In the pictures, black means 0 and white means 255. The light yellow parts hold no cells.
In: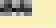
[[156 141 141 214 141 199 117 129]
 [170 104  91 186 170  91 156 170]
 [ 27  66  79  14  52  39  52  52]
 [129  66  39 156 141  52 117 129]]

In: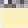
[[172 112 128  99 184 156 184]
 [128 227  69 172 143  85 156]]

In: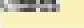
[[139 181 226 196 181 181 168 125 139 154 168 168 196 139 154]
 [210 139 196 196 154  98  70  70  85 226 113  98 154  85 168]
 [154 226 168 139 125  55  85  70  70 181  55 125 113  55 226]]

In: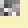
[[116 238 194 165 153]
 [141  61 153 251 128]
 [210 101 116 128 141]
 [194  75 101 165 180]]

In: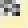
[[208 155 236 100  28]
 [126 169 208 112  72]
 [224  58 126 182 140]
 [169 112 100 182 249]]

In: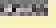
[[ 50 189 217  21 189 176 162 176  50  91  91  62]
 [ 91 132 176  75  75 132 105 146  75 146  91 162]
 [119 132 105 119 132 119 119 119 132 119 132 105]
 [146 146  91 146 162 105 132 105 162 105 146  91]]
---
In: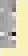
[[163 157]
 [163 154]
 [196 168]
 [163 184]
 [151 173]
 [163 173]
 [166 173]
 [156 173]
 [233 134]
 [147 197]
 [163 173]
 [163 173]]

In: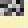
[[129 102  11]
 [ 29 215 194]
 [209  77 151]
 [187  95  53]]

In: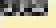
[[ 29 115  67 124 160 102]
 [ 38 133  70 122  74 107]
 [ 66 206  48  26 181 195]
 [141   8 170 125  32  60]]

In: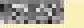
[[135 128 115 137 120 143 123 114]
 [ 23  67 215 168  88 193  63 110]
 [ 43 108 144 220  85 121 176 120]
 [124 113  50  96 107 118 214 118]
 [149 154 172 145 103 165  76 157]
 [218 187 114  53 164 132  18 121]]

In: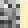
[[200 183 220]
 [191  65  78]
 [124 166 181]
 [ 73 158 189]
 [184 126  76]
 [ 53  63 199]
 [105  87  97]]

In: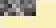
[[101 147 153 120 128]
 [146  48 127 116 106]
 [ 83 129 194  84  86]
 [ 55  86 137  68  38]]
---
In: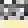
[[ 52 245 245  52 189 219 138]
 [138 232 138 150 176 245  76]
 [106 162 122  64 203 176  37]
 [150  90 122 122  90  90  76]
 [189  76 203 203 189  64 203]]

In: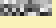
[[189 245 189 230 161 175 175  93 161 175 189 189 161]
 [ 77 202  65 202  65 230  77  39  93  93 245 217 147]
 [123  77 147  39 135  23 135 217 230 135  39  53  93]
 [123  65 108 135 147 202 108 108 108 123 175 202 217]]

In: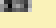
[[147 122   4 135 163 122  48 163]
 [147  64  48  91 107  91  78 204]
 [188  48  32 122 107  91  64 176]]

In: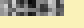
[[164 206  82 191 110  70 137  38  22 137  54  70 179 179  54  82]
 [149 179 123  98 164 164 149 123 123 110  54  54 123 164  98  98]
 [149 164  82 191  82  54 110  22  38 149 110 123 191 164  70 110]
 [149 137  98 206  70  38  98   8  22 137 137 123 206 179  54 149]]

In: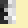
[[ 32 207 192 251]
 [ 19 176 235 222]
 [ 46  76 192 207]
 [ 61  61 235 207]
 [ 46  46 192 222]
 [ 32  32 235 222]]

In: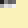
[[174 227 215 242]
 [ 31 136  94 108]]
